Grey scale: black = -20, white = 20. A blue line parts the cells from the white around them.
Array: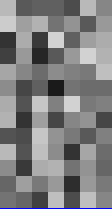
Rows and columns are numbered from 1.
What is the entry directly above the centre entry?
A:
-16
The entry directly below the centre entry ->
-9
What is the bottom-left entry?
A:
-2
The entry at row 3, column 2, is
7
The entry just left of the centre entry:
11
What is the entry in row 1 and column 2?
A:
-6
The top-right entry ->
1
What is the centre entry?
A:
0
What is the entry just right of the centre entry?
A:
13
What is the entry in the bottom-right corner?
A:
1
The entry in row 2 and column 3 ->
8
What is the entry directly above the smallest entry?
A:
2
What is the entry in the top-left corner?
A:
9
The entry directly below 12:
-12
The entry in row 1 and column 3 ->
-5
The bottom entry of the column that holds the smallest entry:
10
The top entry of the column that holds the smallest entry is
-5
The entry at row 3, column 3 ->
-11
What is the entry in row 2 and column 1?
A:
12

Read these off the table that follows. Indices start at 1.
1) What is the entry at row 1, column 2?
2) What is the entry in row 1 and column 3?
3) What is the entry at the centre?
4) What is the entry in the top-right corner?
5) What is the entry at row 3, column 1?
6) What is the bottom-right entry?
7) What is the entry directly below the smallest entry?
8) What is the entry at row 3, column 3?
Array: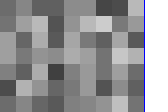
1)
1
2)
-5
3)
7
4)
9
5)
5
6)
-2
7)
-4
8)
7

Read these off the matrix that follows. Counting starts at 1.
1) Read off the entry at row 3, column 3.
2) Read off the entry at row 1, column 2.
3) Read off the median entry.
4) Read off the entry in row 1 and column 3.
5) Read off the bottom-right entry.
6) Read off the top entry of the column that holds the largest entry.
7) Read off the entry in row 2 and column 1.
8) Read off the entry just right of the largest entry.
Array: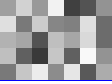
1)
-7
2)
13
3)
5
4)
4
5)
7
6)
-7
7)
15
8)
3

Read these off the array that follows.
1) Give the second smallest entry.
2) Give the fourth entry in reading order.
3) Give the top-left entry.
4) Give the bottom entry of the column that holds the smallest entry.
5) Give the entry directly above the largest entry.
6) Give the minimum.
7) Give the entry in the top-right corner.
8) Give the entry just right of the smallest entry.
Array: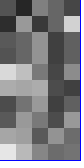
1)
-13
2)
-4
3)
-7
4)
9
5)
6
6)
-14
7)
-9
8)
0
